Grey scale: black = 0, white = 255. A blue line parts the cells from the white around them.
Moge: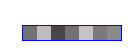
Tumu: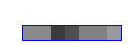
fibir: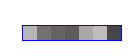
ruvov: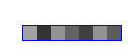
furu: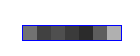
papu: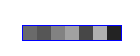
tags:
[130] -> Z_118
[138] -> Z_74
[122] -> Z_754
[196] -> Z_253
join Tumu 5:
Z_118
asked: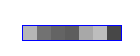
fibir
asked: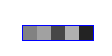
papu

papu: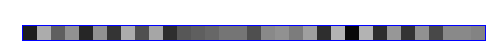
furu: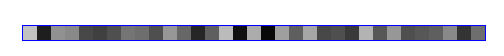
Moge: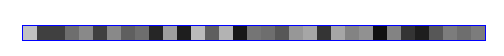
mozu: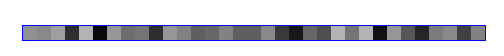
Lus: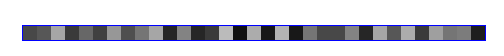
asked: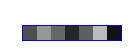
furu
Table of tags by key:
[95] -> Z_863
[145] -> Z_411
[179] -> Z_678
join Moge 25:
Z_411
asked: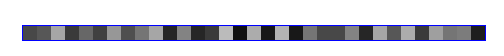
Lus
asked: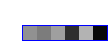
papu

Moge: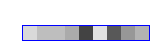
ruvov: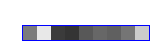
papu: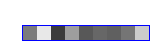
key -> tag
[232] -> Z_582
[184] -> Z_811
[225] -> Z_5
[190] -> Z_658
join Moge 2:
Z_658
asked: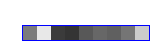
ruvov
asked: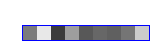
papu
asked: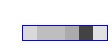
Moge
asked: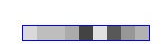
Moge

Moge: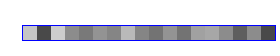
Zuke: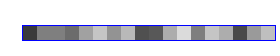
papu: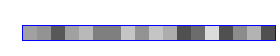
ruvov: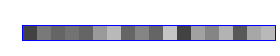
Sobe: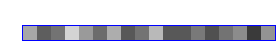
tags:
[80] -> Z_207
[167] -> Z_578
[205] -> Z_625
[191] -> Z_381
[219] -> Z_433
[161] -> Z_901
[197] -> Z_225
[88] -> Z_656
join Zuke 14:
Z_225
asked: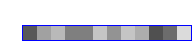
papu
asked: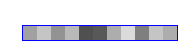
Zuke
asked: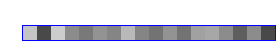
Moge
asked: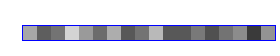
Sobe

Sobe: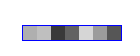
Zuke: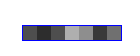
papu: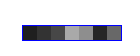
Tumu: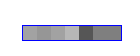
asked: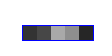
papu
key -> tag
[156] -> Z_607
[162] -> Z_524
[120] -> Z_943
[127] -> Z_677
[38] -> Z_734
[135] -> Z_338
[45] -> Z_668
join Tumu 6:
Z_677
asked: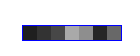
papu

